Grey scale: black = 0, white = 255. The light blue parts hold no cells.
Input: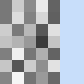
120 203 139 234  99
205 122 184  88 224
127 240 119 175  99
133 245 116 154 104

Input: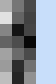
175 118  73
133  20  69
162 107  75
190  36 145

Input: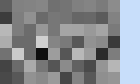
 94 129 131 134 112 116 128 132 123 140
184 125 108 151 119 165 164 153 165 122
114 203 107  14 157  86 184 156  43 125
 73  88 146 137 154  70 131  88 143 149

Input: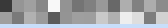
57 149 160 135 248 147 116 128 153 104 174 129 173 139

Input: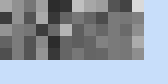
168 145 118 159  44  52 192 167 157  84  67 217
148 124 118  61 106 182  94 120 103 122 106 142
 79 124  84 148  56 101 119 101 103 122 119 142

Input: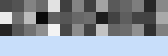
 74  83 131 107 226  63 132  64 163  89 102 126  39 136
 36  86 114 143 243  71 140  67 194 102 108 144  48 127

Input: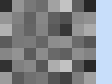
 45 149 120 109 162 195  95  38
178 121 101 131  89  54 151 171
134 147  92 140 105  96 142 131
156  92 112 119  84  66 125 160

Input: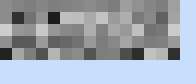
140 131 127 134 126 130 134 139 132 124 158 145 134 127 159
205 151 146 200 151 137 131 173 129 167 153 191 114 120 203
 34 165 126  82 181 132 140  84 126 128  77  45 193 181  47

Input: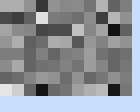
173 174 146  55 146 136 138 116 179  99 126
164 139 134  71  76  75 192 135 163  18  97
125 125 100 128 101 125 130 157 114 102 112
100 108 132 152 145 109 145 103 118 144 124
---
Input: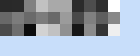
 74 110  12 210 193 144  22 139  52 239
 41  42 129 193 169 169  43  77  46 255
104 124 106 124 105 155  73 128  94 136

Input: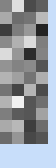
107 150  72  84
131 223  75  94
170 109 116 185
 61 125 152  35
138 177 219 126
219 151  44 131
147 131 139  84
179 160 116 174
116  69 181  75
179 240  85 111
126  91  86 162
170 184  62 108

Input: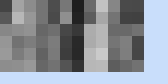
141 143 152 103 114  84  51 183 185  93 104 114
 68 163 140 116  77 119  30 106 194 134  74  73
 88 183 151 116  74 143  34  92 167 116  66  65
135 141 146 103 111  71  56 172 183 106 105 114
150 114 125 109 124  64  41 171 183 117 127  71
154 124 140  98 122  61  40 185 202 107 126  70

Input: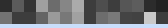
115  61  61 100 154 120 161  61 109 121  68  66 201  61
 45  91  52 160 108 134 171  61  78  61  86  93  44  34

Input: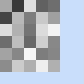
140 203 175 238 176
168  57 222  97 110
 68 184 125 201 160
221 177 116 219 243
109 190 104 207 136
163 135 246 125 134

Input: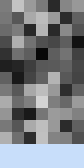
176 111  45 192 131 128  80
124 195 154 122  41 134 152
119  87 169 188 154  43  97
107 124  40 181  41 138  83
 75 175 114  80  71  94  18
 49 112  94   8  94 115  65
 31  37  62  88  90  98  71
 97  25  68  97 180  88  68
121  88 168 189 153  45  98
172 108 127 211 126 104 155
149  46  25 118 155 149 129
120  86 170 190 153  43  96
